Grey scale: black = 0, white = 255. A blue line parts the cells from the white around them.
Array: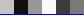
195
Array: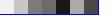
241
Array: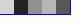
212
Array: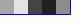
166
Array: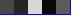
70
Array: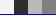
243
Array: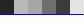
36
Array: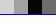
211
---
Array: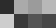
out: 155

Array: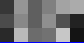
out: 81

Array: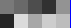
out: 49

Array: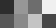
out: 109

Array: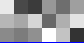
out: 175

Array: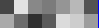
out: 184

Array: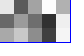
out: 49

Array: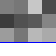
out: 89

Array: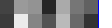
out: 118

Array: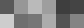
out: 62
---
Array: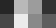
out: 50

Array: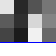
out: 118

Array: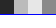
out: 138

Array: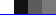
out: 122

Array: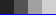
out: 208

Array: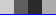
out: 172

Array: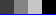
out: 0

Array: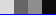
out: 13

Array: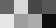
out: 86
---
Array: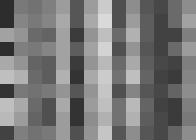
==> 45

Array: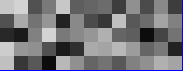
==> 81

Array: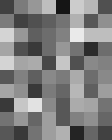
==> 123

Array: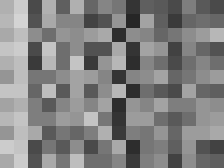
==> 183

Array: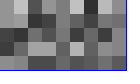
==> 148

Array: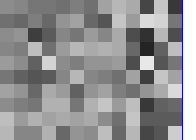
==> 112
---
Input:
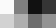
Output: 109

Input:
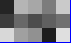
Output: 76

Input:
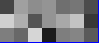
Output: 84

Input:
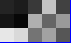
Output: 175

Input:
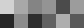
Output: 45

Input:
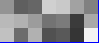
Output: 156

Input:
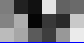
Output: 5

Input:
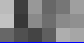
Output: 138

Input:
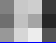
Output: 165
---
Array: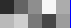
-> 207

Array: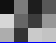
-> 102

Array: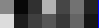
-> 29

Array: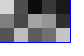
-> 72

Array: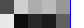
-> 13

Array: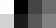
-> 27

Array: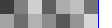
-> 109

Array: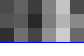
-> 90

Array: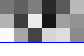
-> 62
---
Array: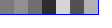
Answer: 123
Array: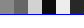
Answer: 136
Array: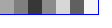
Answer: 167
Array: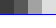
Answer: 60
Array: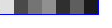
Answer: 224
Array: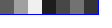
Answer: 92
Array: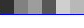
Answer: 48
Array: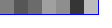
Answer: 127
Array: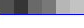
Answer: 82
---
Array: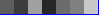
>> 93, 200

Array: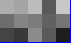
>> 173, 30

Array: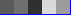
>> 90, 156

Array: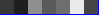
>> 55, 69

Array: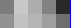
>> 124, 110

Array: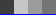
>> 61, 117
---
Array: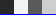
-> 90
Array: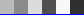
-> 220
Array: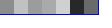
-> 156
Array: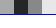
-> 136
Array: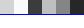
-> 60
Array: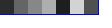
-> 135
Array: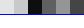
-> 14
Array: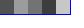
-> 115
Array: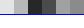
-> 39
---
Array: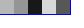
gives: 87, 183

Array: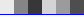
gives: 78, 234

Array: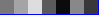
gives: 56, 120

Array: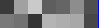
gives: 79, 121

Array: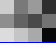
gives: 46, 220

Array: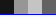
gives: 99, 21

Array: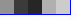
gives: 204, 146

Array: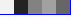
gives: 102, 242

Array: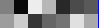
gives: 89, 157
